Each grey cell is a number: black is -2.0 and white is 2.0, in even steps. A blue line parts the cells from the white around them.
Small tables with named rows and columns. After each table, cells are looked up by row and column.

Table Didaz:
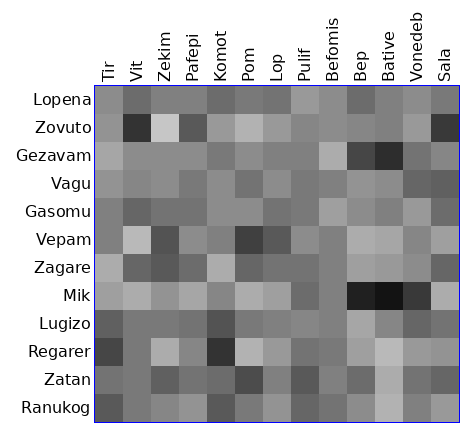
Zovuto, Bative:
0.0
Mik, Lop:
0.5
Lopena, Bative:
0.0
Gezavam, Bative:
-1.3
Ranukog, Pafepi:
0.3
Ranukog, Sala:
0.4
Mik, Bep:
-1.5
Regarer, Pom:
0.8
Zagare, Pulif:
-0.2
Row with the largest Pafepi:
Mik

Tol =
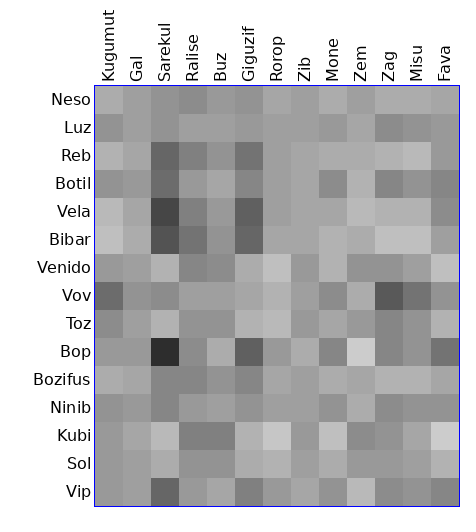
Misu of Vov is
-0.2
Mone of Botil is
0.2
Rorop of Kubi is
1.1
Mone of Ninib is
0.3
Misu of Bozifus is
0.8
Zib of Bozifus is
0.5
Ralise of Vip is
0.4
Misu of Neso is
0.7
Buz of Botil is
0.6
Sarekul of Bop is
-1.3
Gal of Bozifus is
0.6
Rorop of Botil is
0.5
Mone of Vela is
0.6
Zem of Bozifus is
0.6
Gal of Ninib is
0.4
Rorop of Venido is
1.0
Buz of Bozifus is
0.3
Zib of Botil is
0.6

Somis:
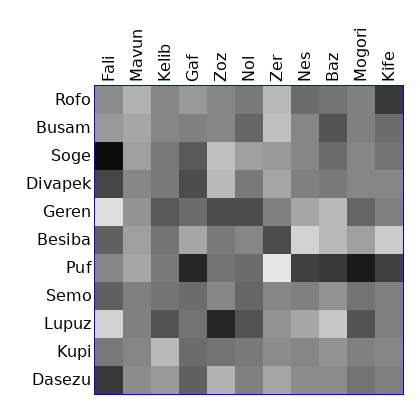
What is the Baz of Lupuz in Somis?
1.1
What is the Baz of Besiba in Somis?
0.9
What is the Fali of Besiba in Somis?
-0.5
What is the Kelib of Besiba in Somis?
-0.2
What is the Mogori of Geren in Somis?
-0.4
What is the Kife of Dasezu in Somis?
0.0
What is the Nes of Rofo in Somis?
-0.3
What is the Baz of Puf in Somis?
-1.1
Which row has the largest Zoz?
Soge

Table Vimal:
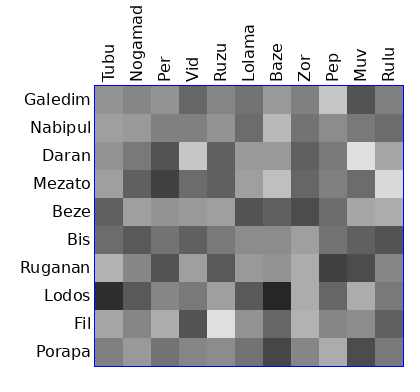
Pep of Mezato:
0.0
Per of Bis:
-0.2
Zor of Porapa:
0.1
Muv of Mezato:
-0.3
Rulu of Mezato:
1.4
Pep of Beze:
-0.3
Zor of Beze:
-0.8
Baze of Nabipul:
0.9
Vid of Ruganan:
0.5
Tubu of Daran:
0.3
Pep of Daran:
-0.1
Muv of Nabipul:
-0.1
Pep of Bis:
-0.2
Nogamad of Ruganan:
0.1
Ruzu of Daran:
-0.5

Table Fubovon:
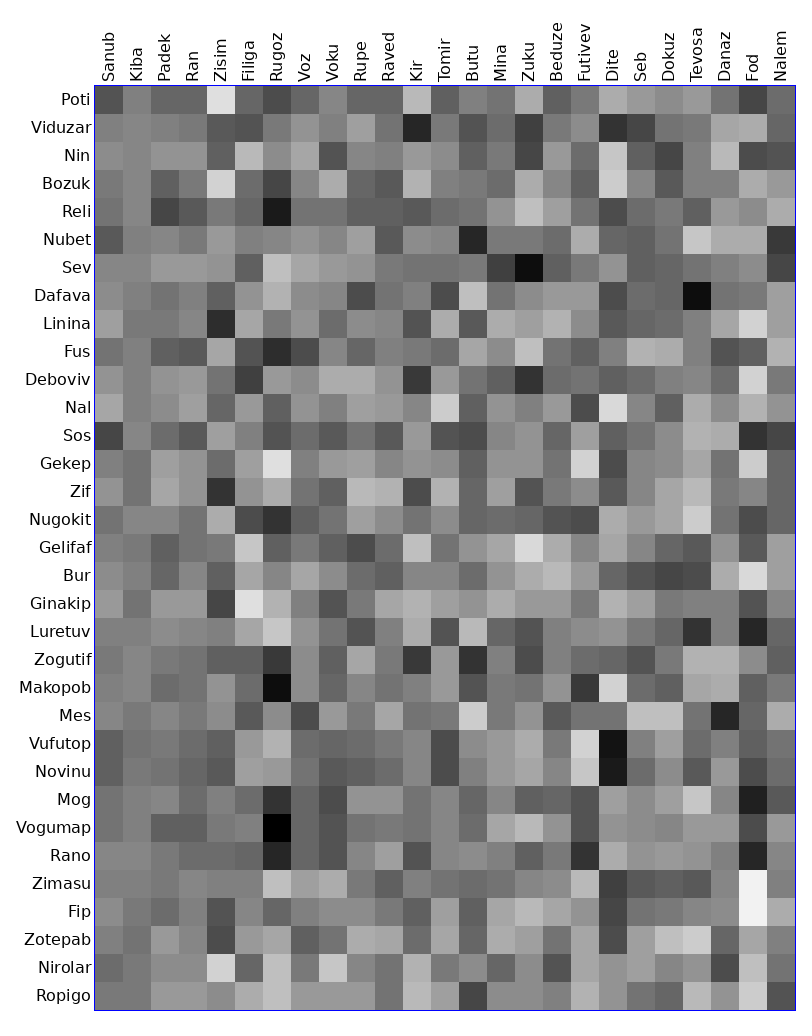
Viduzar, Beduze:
-0.1
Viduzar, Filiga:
-0.7
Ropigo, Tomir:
0.5
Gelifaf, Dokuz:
-0.4
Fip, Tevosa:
0.1
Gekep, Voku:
0.4
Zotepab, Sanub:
0.0
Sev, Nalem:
-0.9

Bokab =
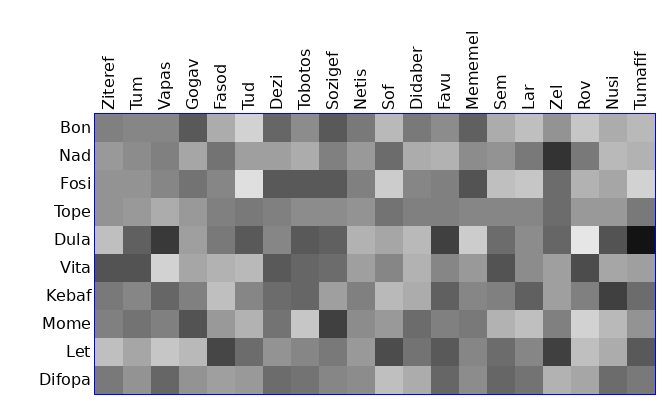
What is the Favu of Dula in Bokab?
-1.0
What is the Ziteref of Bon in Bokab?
0.0
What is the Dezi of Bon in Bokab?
-0.4
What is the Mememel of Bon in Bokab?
-0.5
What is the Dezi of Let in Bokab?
0.3
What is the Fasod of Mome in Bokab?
0.4
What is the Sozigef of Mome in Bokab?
-1.0
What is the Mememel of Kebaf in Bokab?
0.1
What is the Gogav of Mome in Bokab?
-0.7
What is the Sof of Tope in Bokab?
-0.2
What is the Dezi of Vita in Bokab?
-0.6
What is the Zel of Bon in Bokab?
0.3
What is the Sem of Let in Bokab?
-0.3
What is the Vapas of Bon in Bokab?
0.1

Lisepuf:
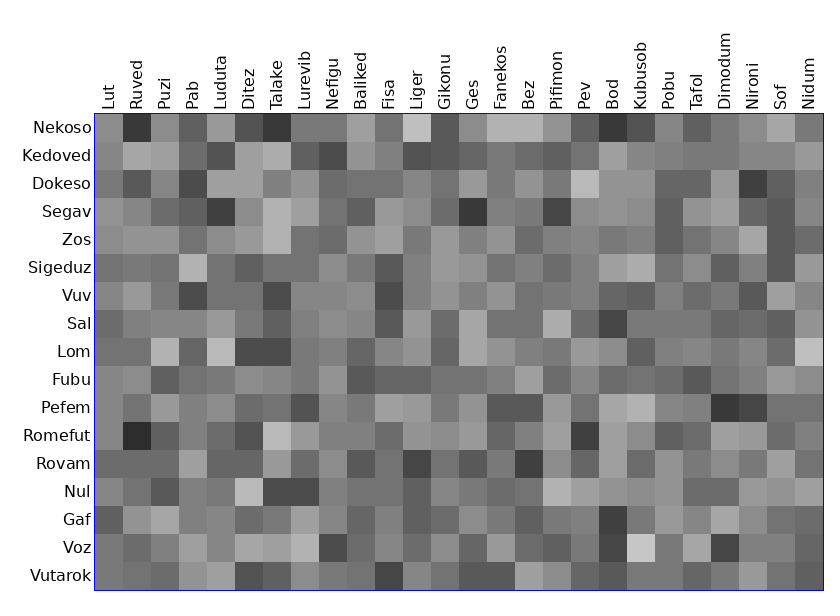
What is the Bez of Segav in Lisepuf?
-0.1
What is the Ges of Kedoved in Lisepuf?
-0.4
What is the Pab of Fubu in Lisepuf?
-0.2
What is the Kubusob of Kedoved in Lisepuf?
0.1
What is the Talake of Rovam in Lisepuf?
0.4
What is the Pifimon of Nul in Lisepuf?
0.8
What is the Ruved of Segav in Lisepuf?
0.1

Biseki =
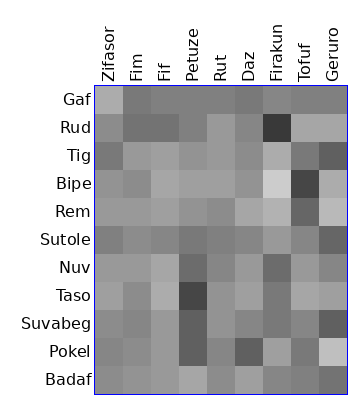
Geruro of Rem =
0.9
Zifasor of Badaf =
0.2
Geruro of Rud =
0.6
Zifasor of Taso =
0.5
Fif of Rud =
-0.2
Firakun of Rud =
-1.1
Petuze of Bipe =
0.5
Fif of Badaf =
0.4
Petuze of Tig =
0.3
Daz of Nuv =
0.4
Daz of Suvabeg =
0.1
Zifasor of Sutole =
0.0
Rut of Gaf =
0.0

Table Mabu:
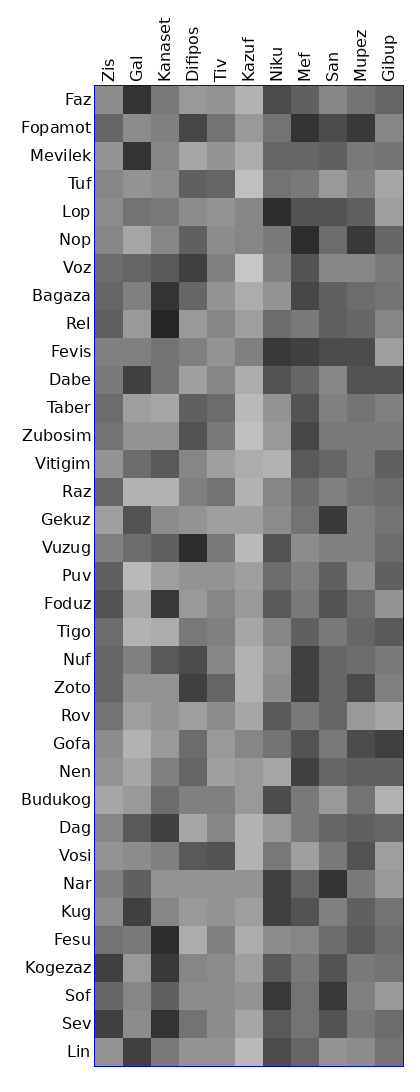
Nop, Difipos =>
-0.5
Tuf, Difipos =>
-0.5
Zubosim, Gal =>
0.3
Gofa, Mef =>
-0.7
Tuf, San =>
0.4
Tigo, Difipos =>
-0.1
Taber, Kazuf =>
0.9
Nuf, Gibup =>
-0.1
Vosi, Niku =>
-0.1
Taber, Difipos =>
-0.5
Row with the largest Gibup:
Budukog

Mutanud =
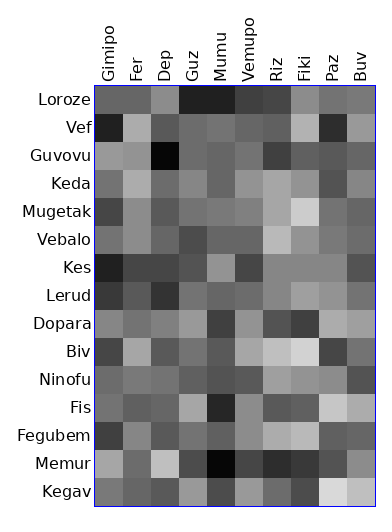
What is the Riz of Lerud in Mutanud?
0.1
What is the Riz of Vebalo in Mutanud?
0.9
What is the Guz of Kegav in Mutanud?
0.4
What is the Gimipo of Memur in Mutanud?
0.6
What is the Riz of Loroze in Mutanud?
-0.9
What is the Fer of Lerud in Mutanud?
-0.6
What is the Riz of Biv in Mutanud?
1.0
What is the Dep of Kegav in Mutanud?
-0.6
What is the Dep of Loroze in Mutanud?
0.2
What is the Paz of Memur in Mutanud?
-0.7

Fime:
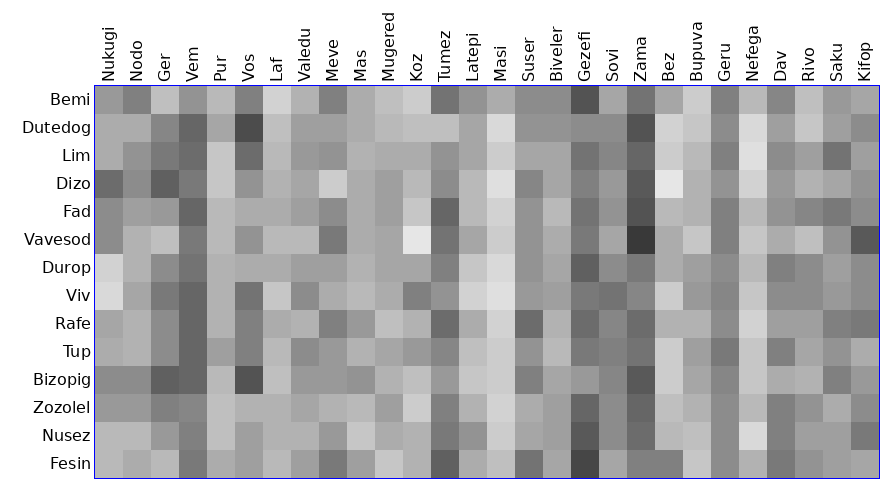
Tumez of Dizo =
0.2
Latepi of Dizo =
0.9
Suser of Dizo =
0.1
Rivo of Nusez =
0.5
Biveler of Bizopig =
0.6
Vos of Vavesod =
0.3
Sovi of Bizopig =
0.1
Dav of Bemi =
0.1
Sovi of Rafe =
0.1
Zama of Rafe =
-0.3
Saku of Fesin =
0.5
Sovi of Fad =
0.3
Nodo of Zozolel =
0.4
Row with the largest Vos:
Zozolel

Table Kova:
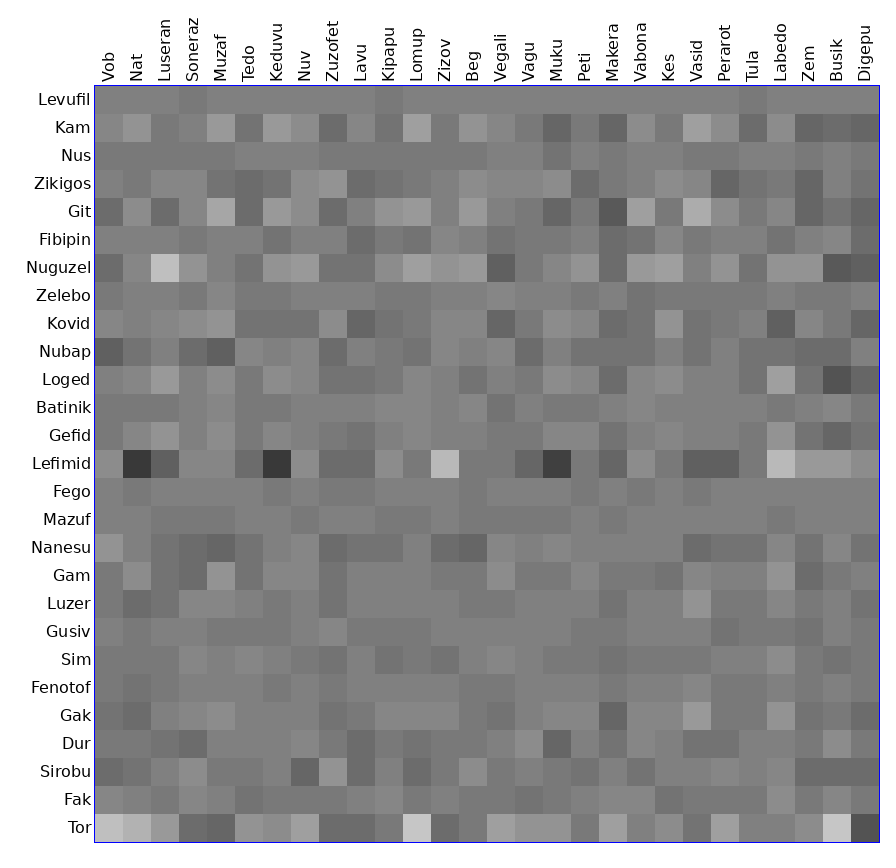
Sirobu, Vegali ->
-0.1
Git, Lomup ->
0.4
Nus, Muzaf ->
-0.1
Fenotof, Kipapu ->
0.0
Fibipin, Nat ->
0.0
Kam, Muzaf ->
0.4
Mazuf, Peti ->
0.0
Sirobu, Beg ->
0.2
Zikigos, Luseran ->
0.1
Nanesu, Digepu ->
-0.2
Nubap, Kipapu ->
-0.1
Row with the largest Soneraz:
Nuguzel

